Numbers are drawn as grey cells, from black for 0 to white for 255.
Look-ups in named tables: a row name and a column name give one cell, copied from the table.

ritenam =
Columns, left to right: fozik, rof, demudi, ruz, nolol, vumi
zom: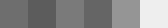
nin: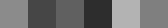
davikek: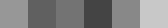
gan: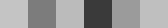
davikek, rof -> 96
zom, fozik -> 110
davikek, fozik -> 151
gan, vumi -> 191
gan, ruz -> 58
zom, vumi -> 238
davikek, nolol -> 136
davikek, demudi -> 115
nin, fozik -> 139
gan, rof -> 124
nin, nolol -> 179
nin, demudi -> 96
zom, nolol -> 149

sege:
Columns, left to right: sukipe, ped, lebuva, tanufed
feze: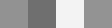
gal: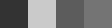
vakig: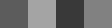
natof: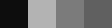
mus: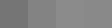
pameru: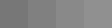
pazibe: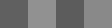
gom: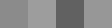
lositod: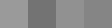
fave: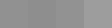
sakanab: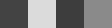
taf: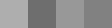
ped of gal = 202
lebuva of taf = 152
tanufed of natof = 96
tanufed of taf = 129
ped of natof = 179
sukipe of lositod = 154

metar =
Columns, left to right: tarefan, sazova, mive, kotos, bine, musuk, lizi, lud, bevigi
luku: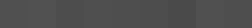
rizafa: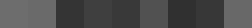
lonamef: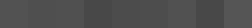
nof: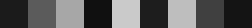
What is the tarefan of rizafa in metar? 109
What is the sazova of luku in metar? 81
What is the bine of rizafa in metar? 57
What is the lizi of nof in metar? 190
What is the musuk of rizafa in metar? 81
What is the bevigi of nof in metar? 20
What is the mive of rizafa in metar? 52
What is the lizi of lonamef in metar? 81
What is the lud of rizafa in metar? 55

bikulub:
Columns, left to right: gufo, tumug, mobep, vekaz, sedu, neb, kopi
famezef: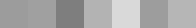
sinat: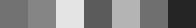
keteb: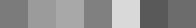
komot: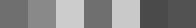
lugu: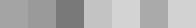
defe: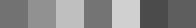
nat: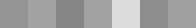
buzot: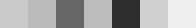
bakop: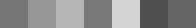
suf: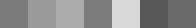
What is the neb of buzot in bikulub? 208
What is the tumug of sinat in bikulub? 133
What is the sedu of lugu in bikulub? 211
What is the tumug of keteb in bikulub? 155
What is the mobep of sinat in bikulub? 228
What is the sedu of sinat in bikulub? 180
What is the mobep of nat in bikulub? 133
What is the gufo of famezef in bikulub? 156
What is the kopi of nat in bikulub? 159
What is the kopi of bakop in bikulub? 100
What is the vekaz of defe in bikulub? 116
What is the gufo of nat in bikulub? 148

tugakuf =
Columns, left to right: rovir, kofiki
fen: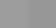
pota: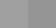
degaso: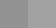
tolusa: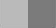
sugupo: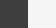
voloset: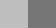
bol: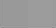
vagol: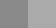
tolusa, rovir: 186
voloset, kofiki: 118
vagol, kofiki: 170
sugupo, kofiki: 245
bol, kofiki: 155
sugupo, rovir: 62
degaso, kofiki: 162
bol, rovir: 153
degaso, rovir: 146
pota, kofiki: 149
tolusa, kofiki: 122
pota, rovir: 159
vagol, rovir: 137
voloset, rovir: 190
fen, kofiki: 152

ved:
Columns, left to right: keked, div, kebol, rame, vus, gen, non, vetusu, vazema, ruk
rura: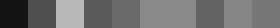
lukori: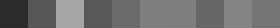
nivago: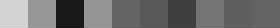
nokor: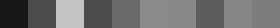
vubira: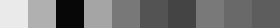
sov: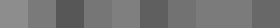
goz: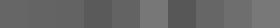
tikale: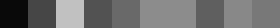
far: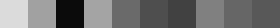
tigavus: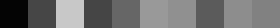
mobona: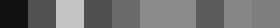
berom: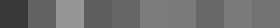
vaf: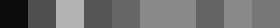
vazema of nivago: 95
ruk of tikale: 120
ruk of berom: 114
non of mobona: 139
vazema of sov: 123
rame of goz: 90
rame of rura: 90
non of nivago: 63
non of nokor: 136
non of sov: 114
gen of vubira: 83
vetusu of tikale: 95
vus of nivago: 100
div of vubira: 176
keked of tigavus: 4
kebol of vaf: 179
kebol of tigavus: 200
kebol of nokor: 196
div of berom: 98
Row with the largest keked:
vubira

